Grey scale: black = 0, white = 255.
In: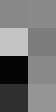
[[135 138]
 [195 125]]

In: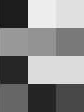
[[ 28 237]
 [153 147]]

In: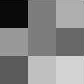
[[ 10 125]
 [153 125]]

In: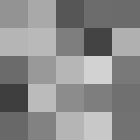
[[147 169]
 [181 185]]

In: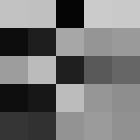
[[194 192]
 [ 13  30]]

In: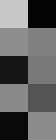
[[199   5]
 [142 128]]
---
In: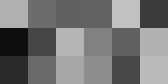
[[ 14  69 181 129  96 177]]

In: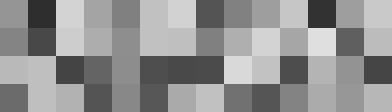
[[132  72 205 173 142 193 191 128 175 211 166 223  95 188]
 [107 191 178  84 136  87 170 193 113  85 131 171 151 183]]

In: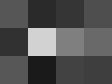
[[ 49 210 127 105]]

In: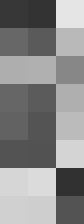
[[103  90 185]
 [102  91 175]
 [ 83  82 212]
 [208 206  83]]

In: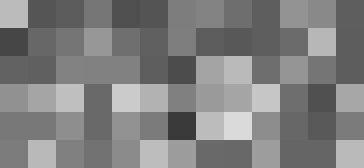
[[ 70 103 117 151 111  96 126  93  88  94 107 183  93]
 [145 165 191 105 203 178 128 154 165 198 110  80 167]
 [124 185 128 114 139 189 156 105 104 157 101 101 186]]

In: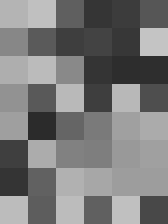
[[135  90  62  67  55 196]
 [146  89 185  62 184  78]
 [ 63 172 129 126 153 160]
 [188  93 188  96 192  72]]

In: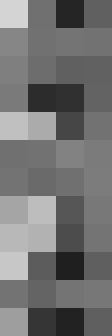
[[134 113 116 114]
 [122  44  48  99]
 [112 114 130 123]
 [165 189  86 120]
 [199  92  31  95]
 [158  53  34  95]]

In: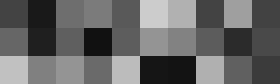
[[102  31  95  17  93 148 130  92  43  73]]
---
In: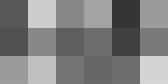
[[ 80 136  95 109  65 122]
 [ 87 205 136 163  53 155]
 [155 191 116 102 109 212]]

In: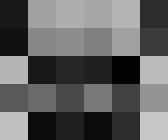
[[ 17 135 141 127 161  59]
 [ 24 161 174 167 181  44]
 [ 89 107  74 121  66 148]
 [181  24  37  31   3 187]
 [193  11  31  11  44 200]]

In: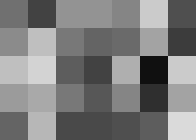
[[100 183  73  73  79  93 218]
 [112  66 147 147 133 203  79]
 [139 191 120 100 106 163  60]
 [155 169 120  87 133  47 163]
 [191 211  93  66 175  16 203]]

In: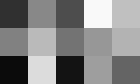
[[ 11 220  19 158 100]
 [ 48 136  77 249 192]
 [129 186 115 151 179]]

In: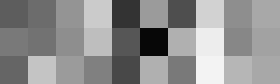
[[ 93 108 148 203  51 155  78 210 142 168]
 [101 196 155 128  72 176 121 243 182 168]
 [121 114 142 190  86   7 176 237 135 162]]

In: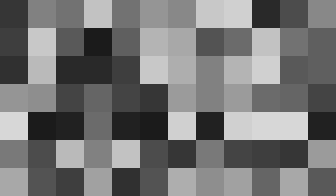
[[ 48 186  41  41  62 200 174 129 180 208  89  95]
 [ 54 129 114 194 114 149 136 200 208  41  76 136]
 [ 62 200  89  27  95 180 168  83 107 194 114  95]
 [121  76 186 129 194  76  54 121  68  62  54 155]
 [149 142  68 101  68  54 155 129 155 107 101  68]
 [168  83  62 161  48  83 174 142 161 101 168  89]
 [215  27  33 107  33  27 208  33 208 215 215  33]]

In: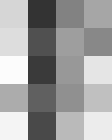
[[172  96 144 192]
 [214  51 130 166]
 [221  80 158 136]
 [244  73 186 236]
 [252  58 152 229]]
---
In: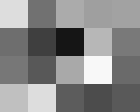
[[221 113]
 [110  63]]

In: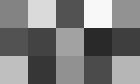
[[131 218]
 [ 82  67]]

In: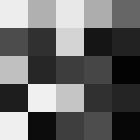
[[237 176]
 [ 76  48]]

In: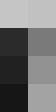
[[197 193]
 [ 43 122]]

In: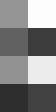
[[149 253]
 [ 97  60]]

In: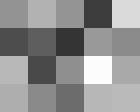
[[147 178]
 [ 77  94]]

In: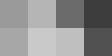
[[154 181]
 [167 201]]

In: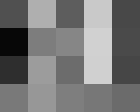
[[ 80 175]
 [  7 125]]
